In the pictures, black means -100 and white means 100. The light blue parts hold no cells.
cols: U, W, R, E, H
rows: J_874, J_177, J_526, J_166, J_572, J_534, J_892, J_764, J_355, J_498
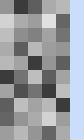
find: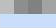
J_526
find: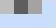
J_534
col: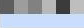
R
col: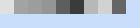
E
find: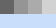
J_355
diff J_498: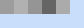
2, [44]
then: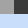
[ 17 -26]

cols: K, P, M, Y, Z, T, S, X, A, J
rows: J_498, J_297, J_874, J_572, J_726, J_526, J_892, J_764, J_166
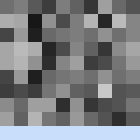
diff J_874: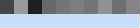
7, [-13]
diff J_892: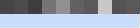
1, [-52]

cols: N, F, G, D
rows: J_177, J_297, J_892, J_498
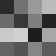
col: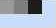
G
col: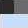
N
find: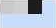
J_892
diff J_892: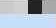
3, [-77]
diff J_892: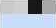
3, [-77]

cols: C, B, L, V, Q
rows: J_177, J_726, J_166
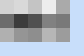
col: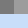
Q
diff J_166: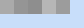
1, [38]

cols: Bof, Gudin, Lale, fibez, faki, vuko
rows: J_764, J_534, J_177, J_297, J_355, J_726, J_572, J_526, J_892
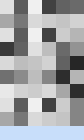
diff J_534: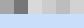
5, [54]
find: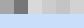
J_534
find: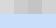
J_534
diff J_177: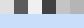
5, [60]
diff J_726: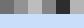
2, [9]

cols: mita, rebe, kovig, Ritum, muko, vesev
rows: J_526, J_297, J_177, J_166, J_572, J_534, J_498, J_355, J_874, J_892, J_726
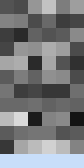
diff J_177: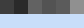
6, [8]
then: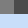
[-18 -52]

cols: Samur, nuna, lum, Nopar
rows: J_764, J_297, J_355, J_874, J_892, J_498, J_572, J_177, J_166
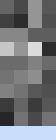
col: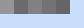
nuna
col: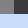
Samur
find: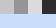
J_874
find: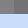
J_572

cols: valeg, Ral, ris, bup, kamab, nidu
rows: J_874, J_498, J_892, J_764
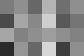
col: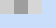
bup
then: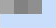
[24 12]
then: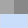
[ 62 -30]
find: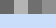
J_874
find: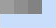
J_892
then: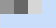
[-51  12]

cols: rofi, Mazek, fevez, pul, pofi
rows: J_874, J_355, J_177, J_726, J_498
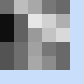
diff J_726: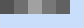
5, [-18]
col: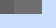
Mazek
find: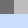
J_874
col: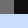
rofi
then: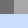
[ 10 -18]

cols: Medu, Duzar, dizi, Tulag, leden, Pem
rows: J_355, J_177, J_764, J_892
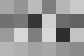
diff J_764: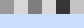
5, [-64]
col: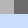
leden
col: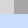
Tulag
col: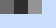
leden
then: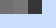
[ 63 -16]

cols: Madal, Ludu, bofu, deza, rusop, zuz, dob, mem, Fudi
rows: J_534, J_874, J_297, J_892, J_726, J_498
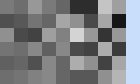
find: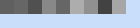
J_726
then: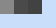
[ 36 -54]
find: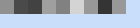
J_297
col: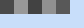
dob

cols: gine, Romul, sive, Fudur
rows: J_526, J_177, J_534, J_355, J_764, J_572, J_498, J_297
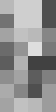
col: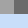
gine
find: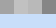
J_534
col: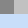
Romul
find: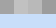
J_297
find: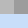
J_297
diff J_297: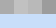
1, [28]
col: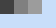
Fudur

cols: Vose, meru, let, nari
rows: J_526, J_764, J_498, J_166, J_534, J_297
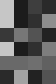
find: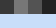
J_498
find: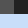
J_498
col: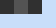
let
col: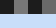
meru

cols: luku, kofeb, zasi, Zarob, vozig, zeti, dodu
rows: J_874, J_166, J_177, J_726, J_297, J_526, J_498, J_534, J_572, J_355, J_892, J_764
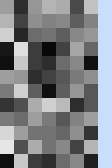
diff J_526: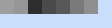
4, [-48]
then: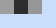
[41 35]

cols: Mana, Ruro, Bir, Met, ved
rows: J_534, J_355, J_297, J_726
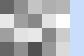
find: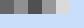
J_726
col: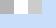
ved
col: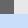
Mana
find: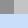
J_534
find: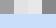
J_297

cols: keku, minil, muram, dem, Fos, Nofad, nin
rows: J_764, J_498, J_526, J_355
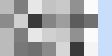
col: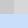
Fos
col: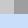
Fos
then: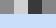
[ 24 -28]
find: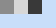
J_355

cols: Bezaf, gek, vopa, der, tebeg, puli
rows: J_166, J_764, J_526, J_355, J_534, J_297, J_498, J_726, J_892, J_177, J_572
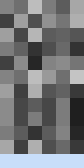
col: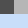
vopa
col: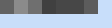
gek
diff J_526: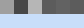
6, [-33]
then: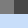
[ -3 -76]

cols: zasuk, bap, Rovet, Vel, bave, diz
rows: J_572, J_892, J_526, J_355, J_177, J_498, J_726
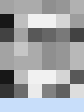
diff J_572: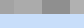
5, [18]
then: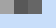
[ -5 -48]
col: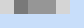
bave
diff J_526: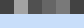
3, [-31]

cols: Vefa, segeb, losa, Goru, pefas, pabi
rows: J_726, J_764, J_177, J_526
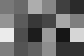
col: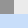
Vefa
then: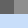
[-61 -61]
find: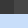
J_764
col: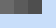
segeb
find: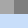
J_764

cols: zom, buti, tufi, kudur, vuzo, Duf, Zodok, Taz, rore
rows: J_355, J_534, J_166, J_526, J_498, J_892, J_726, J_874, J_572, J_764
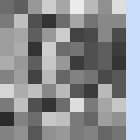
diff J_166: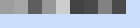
8, [7]
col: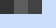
tufi
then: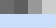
[30 84]
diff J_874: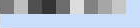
7, [-4]
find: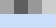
J_166

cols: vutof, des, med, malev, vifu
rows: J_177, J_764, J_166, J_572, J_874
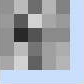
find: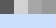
J_764
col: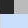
des
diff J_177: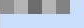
2, [47]
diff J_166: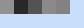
5, [8]
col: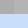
vifu

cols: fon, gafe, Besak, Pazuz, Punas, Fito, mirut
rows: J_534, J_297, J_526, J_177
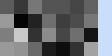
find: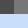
J_297
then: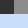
[-45 -13]
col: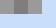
fon
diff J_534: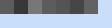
4, [-34]

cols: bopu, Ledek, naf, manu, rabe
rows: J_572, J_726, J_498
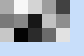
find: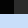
J_498
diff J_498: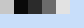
2, [-98]
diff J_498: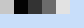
3, [-66]

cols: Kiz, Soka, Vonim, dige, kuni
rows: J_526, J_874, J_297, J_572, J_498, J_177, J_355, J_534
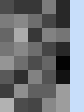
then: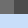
[-20 -98]
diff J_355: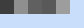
4, [-25]
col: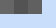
dige
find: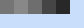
J_572
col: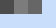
Kiz
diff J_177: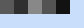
3, [2]

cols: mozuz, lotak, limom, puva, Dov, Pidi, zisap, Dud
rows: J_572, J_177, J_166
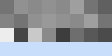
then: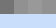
[ 8 25]
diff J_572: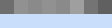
1, [-9]
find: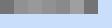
J_177

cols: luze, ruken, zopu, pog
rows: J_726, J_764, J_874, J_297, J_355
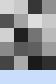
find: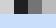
J_874
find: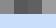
J_297
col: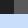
ruken
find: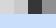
J_726
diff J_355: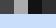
3, [-80]

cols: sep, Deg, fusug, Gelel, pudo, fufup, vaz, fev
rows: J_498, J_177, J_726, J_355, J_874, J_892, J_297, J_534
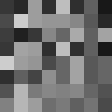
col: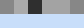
fufup
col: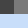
fusug
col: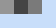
fusug
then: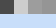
[17  6]

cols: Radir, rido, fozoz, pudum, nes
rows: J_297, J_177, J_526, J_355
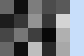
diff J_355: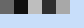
4, [-68]
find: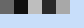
J_355

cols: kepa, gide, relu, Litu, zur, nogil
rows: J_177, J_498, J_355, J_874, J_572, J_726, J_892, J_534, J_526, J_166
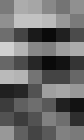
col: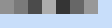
nogil
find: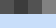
J_526
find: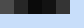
J_572
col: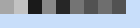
relu
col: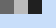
kepa
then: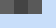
[ 1 -4]

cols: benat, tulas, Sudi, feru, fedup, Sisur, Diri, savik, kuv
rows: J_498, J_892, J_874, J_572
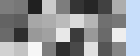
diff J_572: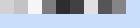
6, [-43]
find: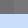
J_892

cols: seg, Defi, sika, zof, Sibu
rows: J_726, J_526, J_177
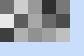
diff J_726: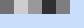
5, [-6]
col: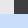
seg
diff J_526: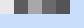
5, [-40]
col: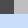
Sibu
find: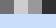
J_726

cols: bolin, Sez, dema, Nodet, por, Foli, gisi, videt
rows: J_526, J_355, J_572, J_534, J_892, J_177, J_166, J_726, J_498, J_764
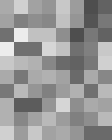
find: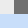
J_534
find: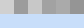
J_764
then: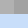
[-17  33]
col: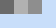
Foli
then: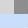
[33 27]
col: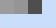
Foli
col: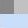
Nodet

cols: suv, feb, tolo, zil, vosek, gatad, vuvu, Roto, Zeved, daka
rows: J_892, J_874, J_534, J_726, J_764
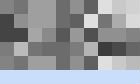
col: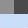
Zeved
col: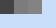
suv
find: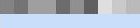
J_764
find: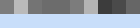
J_726
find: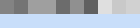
J_892

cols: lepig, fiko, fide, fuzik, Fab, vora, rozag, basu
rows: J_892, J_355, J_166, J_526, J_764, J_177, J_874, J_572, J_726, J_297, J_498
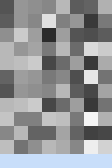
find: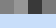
J_355
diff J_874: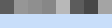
1, [-34]
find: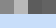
J_892
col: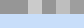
fiko

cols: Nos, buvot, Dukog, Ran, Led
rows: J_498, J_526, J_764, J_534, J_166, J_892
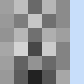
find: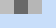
J_498
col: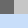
Dukog
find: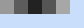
J_892

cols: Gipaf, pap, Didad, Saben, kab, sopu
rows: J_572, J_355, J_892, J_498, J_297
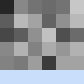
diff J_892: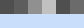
1, [-44]
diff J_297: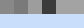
1, [2]
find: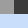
J_297

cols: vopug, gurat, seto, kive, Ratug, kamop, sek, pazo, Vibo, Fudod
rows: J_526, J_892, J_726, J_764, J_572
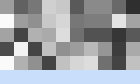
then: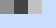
[68 73]
